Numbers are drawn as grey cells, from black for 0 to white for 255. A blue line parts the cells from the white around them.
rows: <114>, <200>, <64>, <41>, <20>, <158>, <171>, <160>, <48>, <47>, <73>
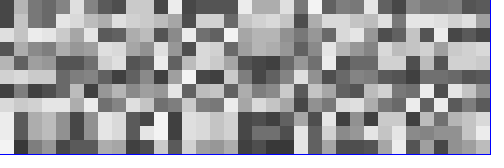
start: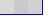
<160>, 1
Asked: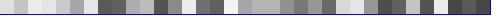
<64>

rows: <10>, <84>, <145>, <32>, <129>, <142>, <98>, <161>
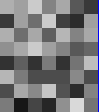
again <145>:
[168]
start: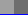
<84>, 2
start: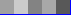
<10>, 2
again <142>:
[76]

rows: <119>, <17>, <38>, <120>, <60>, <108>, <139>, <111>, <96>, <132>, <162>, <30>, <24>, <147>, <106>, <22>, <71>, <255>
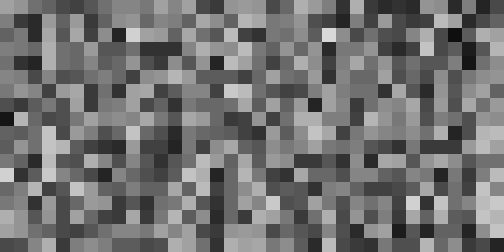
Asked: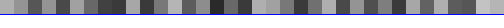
<22>
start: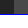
<119>, 35

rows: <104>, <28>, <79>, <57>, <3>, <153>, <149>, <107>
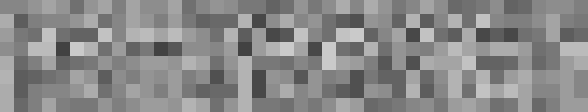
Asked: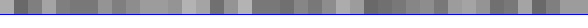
<107>
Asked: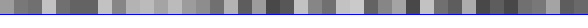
<79>
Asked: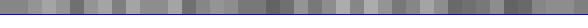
<104>

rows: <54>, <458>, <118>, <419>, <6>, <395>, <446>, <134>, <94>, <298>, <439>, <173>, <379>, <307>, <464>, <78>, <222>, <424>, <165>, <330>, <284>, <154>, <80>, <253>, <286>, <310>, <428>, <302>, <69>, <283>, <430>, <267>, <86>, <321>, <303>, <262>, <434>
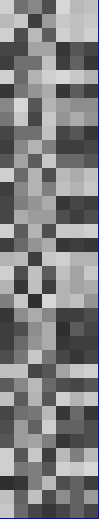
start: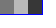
<283>, 3
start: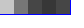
<310>, 3

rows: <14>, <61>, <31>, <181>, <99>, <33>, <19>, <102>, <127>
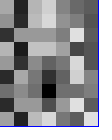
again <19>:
[111]
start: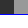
<31>, 1
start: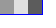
<102>, 5
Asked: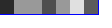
<102>
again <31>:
[153]
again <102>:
[153]
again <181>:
[194]

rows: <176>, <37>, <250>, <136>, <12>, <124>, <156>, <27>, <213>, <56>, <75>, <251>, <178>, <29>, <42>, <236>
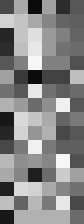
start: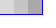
<213>, 2
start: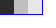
<136>, 1
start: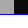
<176>, 2
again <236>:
[177]
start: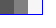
<12>, 1

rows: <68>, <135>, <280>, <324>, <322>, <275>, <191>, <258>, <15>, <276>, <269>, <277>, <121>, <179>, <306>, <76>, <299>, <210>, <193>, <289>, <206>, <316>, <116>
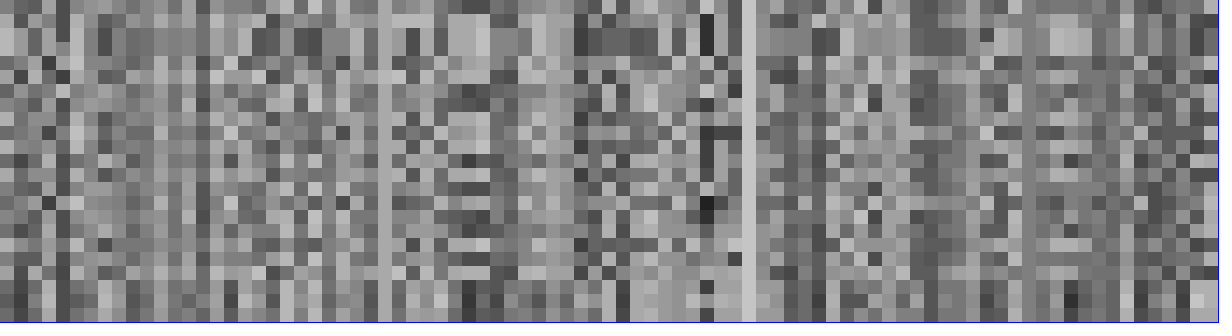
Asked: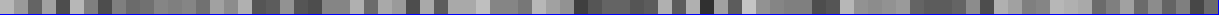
<280>
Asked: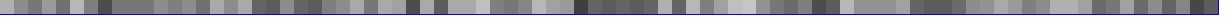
<210>
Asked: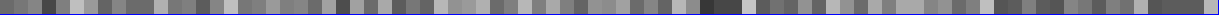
<276>
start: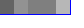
<299>, 17

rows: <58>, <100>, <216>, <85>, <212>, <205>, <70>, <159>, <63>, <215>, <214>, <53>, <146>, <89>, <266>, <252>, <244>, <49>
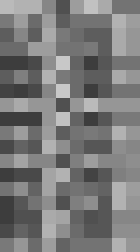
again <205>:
[93]
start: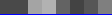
<146>, 2
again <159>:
[150]
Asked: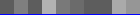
<205>
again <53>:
[134]
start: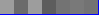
<215>, 2
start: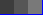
<63>, 7

